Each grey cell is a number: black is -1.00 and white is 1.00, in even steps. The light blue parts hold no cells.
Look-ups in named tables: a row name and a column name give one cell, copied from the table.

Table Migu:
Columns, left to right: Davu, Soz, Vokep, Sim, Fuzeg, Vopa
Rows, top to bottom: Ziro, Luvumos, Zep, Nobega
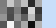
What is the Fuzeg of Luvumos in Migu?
0.69
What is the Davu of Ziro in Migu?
-0.02
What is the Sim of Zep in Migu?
-0.26
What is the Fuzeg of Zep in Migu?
0.48
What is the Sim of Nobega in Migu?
0.33
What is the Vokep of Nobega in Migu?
-0.14
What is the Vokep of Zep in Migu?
0.14
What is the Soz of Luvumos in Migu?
-0.37
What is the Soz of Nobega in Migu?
0.91
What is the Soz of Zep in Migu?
-0.41
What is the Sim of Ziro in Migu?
0.50
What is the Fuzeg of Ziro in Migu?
-0.68
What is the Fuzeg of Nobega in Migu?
-0.88
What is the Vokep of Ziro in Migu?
0.12
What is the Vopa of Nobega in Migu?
0.41
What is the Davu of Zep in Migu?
0.17
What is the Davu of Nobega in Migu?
-0.32
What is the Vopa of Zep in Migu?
-0.43
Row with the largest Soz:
Nobega

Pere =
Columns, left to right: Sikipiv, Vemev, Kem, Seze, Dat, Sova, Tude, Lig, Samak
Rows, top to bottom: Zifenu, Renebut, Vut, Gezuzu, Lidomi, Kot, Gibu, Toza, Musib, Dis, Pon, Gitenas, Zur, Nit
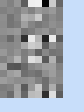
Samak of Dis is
0.00
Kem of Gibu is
0.10
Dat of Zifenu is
0.87
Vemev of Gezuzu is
-0.08
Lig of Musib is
0.39
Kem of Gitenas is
0.10
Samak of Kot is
-0.30
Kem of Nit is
0.30
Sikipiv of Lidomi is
0.13
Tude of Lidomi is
0.17
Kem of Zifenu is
0.18
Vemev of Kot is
-0.17
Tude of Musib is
-0.30
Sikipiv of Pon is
0.04
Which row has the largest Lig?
Kot

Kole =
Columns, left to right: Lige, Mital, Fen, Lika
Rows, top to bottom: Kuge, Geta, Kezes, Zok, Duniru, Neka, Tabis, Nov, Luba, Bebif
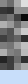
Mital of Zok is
0.20
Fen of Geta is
0.12
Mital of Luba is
-0.52
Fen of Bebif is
0.08
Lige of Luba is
-0.72
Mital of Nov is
0.02
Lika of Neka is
-0.63
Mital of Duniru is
-0.36
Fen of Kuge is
0.33
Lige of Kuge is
0.06
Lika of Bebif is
0.33
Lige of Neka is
-0.50
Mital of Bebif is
-0.51
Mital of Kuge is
-0.15
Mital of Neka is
-0.34
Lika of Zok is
0.20
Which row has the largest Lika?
Kuge

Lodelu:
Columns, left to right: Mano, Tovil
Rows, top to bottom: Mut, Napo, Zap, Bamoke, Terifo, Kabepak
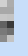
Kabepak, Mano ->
0.08
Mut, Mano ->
0.64
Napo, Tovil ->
0.32
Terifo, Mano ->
-0.05
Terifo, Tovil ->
-0.14
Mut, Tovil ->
0.35
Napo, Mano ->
0.32
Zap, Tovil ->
0.53
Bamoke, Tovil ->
-0.55

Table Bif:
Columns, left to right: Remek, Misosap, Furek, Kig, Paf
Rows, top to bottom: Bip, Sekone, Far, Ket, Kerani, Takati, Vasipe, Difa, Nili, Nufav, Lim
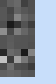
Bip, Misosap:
-0.24
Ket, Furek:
-0.60
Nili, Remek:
0.52
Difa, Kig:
-0.80
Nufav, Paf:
-0.54
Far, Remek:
-0.32
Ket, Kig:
-0.35
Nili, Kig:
-0.07
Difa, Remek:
-0.69
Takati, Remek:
-0.34
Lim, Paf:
-0.34
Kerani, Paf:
-0.33
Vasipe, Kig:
-0.34
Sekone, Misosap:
-0.45
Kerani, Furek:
-0.02
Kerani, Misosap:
-0.43
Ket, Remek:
-0.37
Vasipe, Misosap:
-0.27
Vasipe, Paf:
-0.38
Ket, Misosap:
-0.80

